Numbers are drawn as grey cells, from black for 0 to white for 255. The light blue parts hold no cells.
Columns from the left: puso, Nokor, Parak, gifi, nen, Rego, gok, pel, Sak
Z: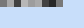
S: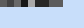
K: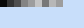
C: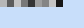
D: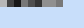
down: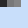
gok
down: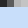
pel
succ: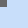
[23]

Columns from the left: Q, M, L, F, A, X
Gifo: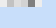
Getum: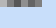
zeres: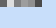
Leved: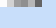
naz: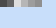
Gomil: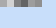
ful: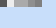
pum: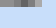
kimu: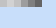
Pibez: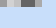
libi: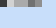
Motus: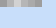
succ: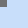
[143]
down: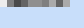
X

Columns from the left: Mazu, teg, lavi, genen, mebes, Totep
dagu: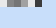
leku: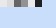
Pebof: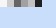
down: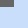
lavi
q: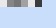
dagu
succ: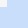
[205]
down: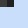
Totep

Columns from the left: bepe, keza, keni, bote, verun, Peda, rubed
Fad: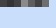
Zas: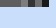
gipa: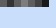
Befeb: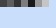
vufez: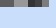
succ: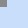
[94]
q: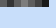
gipa
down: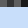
verun

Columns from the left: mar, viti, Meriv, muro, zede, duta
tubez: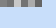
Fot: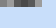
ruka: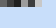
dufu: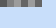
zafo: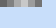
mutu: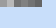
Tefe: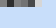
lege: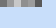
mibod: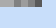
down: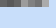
mar
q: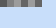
dufu
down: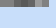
mar
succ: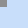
[156]
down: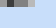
viti
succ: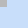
[115]

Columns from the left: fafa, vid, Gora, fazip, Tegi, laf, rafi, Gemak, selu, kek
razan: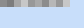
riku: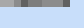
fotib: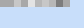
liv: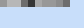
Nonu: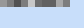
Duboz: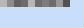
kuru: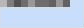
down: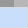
fafa
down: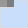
Tegi

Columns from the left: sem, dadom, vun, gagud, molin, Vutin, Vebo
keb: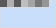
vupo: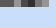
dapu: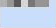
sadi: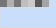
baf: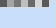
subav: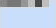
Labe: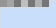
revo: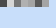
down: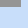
Vebo
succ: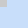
[89]
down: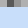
dadom
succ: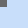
[214]
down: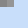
sem
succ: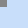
[118]

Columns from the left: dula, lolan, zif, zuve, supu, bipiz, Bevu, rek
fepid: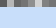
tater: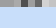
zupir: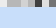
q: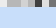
zupir
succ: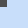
[158]
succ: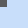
[183]
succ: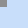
[210]
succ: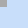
[79]
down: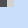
zuve

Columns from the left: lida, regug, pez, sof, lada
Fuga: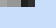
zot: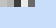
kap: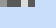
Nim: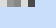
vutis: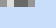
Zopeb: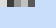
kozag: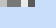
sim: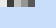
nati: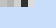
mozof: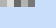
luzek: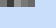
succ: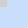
[49]
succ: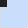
[49]
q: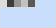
Zopeb
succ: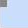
[220]
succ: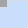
[150]
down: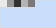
sof

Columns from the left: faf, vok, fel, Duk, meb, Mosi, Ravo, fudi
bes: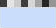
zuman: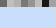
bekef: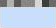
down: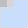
Mosi

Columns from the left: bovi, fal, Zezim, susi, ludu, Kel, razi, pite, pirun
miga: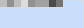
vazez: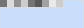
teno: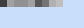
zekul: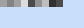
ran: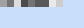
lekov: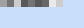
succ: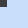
[161]
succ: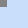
[161]
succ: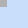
[190]
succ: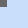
[233]

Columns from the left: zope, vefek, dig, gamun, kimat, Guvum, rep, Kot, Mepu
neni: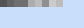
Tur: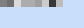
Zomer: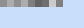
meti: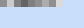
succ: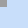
[203]
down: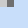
rep

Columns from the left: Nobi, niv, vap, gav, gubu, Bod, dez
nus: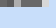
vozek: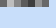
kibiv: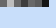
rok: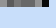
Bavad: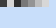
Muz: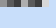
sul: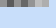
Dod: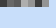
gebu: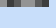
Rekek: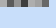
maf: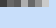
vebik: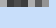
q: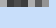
vebik
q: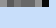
rok
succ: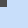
[61]
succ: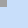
[104]
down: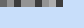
Nobi
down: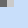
dez
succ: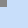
[91]

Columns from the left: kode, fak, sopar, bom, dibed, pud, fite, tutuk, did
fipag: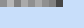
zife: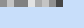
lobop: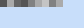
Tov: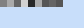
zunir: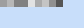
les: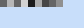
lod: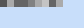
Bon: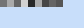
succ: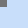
[170]
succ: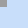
[183]
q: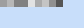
zunir

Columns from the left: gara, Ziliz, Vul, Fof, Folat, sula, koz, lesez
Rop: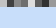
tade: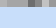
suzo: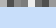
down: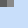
sula
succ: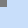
[236]
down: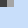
Ziliz
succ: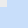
[110]
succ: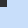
[153]

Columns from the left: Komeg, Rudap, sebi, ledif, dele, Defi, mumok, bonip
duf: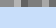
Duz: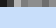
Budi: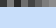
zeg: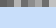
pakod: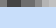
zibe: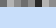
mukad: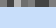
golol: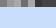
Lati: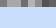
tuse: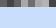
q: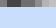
pakod
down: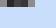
Defi
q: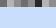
zibe
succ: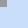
[168]
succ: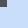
[98]
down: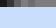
Komeg

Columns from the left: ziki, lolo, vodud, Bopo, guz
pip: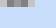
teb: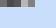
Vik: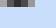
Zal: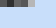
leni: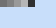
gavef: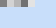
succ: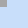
[87]
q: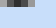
Vik
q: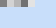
gavef
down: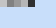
guz
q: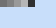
leni
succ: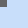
[87]

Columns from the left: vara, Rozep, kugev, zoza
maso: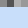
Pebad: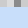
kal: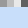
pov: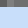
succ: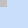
[232]
